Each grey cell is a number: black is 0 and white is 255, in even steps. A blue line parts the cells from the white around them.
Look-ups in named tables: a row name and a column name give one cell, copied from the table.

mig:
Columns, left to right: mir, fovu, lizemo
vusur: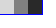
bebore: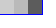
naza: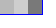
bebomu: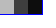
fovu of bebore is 186
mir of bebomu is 187
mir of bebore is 205
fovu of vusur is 128
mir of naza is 185
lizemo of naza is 121
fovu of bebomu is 62
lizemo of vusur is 41
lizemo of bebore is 92
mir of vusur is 216
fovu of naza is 206
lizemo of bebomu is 13
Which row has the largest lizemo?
naza

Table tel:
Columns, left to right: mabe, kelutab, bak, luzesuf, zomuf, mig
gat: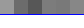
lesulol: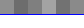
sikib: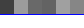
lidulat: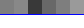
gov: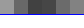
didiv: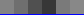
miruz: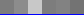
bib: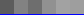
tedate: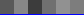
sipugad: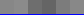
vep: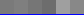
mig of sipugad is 136
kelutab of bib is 130
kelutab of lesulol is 109
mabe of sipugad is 135
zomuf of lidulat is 126
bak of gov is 65
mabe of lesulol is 143
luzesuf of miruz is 125
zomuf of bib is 162
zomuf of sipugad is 124

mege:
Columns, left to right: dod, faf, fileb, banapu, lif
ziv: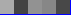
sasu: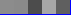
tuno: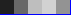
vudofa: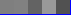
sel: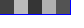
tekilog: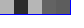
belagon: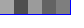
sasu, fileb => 76
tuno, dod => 32
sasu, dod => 140
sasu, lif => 95
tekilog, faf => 43
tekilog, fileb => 182
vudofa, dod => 127
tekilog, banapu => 99
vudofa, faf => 129
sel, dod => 65
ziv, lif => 72
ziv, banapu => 135
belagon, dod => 166
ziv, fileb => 146
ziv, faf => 67

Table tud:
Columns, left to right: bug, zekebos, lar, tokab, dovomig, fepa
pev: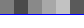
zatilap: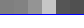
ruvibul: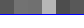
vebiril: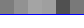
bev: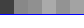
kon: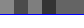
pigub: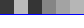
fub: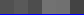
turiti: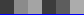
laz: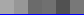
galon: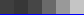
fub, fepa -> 67
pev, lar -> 137
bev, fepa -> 163
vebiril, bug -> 125
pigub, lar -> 53
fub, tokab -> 114
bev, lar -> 144
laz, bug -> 168
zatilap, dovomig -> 85
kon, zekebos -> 75
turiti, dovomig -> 93
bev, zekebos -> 136

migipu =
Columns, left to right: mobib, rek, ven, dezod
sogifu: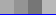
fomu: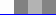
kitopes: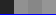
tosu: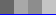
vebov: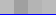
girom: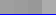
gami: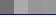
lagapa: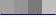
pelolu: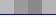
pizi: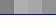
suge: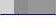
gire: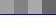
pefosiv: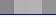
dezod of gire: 104
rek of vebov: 160
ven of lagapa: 121
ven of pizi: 167
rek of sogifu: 148
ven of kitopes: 135
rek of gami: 170
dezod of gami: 152
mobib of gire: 160
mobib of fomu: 253
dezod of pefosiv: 148

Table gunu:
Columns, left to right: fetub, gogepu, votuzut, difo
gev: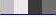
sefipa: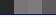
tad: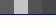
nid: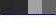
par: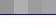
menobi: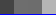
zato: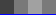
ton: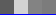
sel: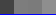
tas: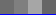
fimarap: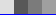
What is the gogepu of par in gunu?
175
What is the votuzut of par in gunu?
157
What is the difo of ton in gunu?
124
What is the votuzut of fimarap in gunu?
123
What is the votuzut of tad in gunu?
83
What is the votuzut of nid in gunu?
162
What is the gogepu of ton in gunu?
211
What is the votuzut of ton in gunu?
131
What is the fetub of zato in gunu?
65
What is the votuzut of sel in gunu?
123
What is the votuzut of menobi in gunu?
109
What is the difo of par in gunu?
163
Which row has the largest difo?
menobi

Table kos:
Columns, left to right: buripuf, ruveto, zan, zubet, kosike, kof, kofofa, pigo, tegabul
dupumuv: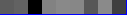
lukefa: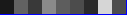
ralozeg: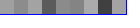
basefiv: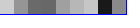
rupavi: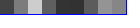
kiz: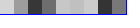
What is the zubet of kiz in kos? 110
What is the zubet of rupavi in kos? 95
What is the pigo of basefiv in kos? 25
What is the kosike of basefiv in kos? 160
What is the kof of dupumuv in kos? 135
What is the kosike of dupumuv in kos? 137
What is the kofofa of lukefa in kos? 42
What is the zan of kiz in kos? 55
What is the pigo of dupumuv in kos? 138
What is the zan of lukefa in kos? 57
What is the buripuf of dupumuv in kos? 92
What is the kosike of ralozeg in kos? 139
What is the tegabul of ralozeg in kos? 163
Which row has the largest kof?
kiz

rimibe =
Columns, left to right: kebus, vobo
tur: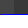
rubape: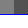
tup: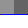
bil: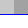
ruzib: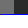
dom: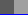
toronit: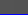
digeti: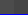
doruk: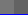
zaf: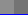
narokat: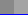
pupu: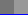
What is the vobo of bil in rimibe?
162
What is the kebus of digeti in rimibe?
76
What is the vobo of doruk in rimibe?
99
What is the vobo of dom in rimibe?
160
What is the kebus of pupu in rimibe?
117
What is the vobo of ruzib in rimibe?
42
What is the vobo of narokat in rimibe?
164
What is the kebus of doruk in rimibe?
119
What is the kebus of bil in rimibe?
200
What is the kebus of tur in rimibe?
69
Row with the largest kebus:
bil

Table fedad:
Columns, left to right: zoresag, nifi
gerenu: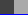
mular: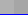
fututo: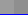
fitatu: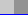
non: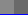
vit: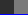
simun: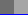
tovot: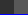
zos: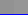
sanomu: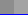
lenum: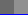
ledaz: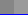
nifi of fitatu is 147
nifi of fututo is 143
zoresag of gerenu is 66
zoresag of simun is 110
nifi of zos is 150
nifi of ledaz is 154
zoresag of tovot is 49
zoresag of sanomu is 141
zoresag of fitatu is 201
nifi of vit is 122
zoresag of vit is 47
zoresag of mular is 177
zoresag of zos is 146
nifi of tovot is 88
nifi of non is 106
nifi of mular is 166
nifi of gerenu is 170
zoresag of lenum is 106
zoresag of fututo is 156
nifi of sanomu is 163

